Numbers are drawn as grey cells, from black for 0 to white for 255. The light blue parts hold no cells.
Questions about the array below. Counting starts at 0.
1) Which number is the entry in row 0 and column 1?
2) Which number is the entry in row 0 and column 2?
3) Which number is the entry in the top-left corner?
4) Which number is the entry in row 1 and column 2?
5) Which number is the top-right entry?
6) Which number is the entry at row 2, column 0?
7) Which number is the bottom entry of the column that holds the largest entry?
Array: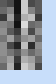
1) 74
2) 18
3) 90
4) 18
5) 90
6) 58
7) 204

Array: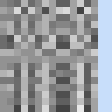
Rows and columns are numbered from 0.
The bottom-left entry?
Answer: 146
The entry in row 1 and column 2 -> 217
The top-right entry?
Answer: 146
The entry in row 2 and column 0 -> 133
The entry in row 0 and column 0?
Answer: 133
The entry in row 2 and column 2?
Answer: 121
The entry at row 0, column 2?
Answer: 108
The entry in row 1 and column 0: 162
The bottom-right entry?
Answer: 162
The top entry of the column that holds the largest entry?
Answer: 204
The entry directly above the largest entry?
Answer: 190
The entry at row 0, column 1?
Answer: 121
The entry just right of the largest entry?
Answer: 67
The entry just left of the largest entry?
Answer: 133
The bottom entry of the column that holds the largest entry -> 233
